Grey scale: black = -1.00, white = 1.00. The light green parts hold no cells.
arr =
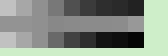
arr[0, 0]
0.51
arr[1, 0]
0.15
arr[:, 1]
[0.31, 0.15, 0.31]
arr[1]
[0.15, 0.15, 0.13, 0.07, 0.08, 0.09, 0.09, 0.10, 0.19]
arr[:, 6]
[-0.64, 0.09, -0.85]
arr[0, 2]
0.13
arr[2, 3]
-0.18
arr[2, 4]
-0.48

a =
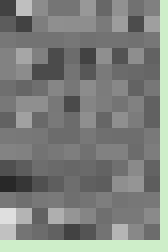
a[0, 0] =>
-0.48
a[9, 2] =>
-0.10
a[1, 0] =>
-0.28
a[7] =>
[-0.23, 0.26, -0.18, -0.05, -0.15, 0.12, -0.20, 0.12, -0.03, -0.24]
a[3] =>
[0.02, 0.30, 0.00, -0.41, -0.15, -0.48, 0.12, -0.35, 0.11, -0.23]
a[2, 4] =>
-0.07
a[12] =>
[-0.06, -0.13, -0.06, -0.04, -0.13, -0.09, -0.01, -0.09, -0.07, -0.06]
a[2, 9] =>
-0.07
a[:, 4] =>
[-0.08, 0.11, -0.07, -0.15, -0.09, -0.07, -0.42, -0.15, -0.15, -0.01, -0.19, -0.14, -0.13, 0.17, -0.48]
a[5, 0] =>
-0.13
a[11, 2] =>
-0.37
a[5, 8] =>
-0.22
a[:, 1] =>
[0.50, -0.48, -0.10, 0.30, 0.10, -0.20, 0.12, 0.26, -0.06, 0.01, -0.27, -0.58, -0.13, 0.41, -0.09]
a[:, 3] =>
[-0.08, 0.12, -0.10, -0.41, -0.41, 0.05, -0.06, -0.05, -0.15, -0.06, -0.17, -0.26, -0.04, 0.37, -0.24]
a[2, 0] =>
-0.07
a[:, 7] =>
[0.14, 0.23, -0.10, -0.35, -0.16, 0.07, -0.09, 0.12, -0.14, 0.01, -0.12, 0.12, -0.09, -0.05, 0.42]
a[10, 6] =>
-0.22
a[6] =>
[-0.06, 0.12, 0.12, -0.06, -0.42, 0.04, -0.02, -0.09, 0.01, -0.24]
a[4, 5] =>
-0.32
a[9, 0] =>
0.03
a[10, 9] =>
-0.22
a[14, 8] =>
0.07
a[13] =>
[0.75, 0.41, -0.23, 0.37, 0.17, 0.04, -0.13, -0.05, -0.05, 0.08]
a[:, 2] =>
[0.10, -0.01, -0.10, 0.00, -0.41, -0.13, 0.12, -0.18, -0.07, -0.10, -0.14, -0.37, -0.06, -0.23, -0.15]
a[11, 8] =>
0.17

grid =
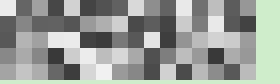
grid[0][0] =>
0.84
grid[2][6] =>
-0.54
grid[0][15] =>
0.18
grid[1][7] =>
0.62
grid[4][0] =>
0.29
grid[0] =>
[0.84, -0.21, 0.26, -0.44, 0.65, -0.47, -0.36, -0.25, 0.70, 0.11, -0.22, 0.83, -0.12, 0.49, -0.28, 0.18]
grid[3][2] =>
0.06
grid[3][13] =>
-0.55
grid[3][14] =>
0.35
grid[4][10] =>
0.64
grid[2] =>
[-0.32, 0.41, 0.26, 0.83, 0.84, -0.48, -0.54, -0.05, -0.31, 0.79, -0.51, 0.16, 0.46, 0.65, 0.59, 0.22]
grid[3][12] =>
0.20
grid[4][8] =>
0.06
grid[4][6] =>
0.89
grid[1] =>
[-0.29, 0.05, -0.25, -0.23, -0.33, 0.21, 0.37, 0.62, -0.42, -0.27, -0.47, 0.59, -0.03, 0.83, -0.32, -0.48]
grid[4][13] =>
0.10
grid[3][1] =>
0.33
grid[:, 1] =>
[-0.21, 0.05, 0.41, 0.33, 0.54]
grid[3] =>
[0.07, 0.33, 0.06, -0.55, 0.60, 0.85, 0.48, 0.69, 0.32, -0.37, -0.01, 0.48, 0.20, -0.55, 0.35, 0.19]

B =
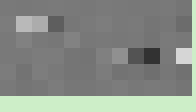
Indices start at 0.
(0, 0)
-0.05
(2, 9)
-0.09
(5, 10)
-0.05
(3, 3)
-0.03
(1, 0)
-0.03
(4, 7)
-0.10
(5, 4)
-0.07
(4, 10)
-0.07
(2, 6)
-0.05
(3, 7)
0.13
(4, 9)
-0.13
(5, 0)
-0.05
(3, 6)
0.00
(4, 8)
-0.08
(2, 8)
-0.05
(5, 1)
-0.08
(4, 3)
-0.05
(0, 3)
-0.04
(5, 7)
-0.03
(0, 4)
-0.05
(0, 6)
-0.04
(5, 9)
-0.04
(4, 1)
-0.10
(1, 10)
-0.07
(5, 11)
-0.08
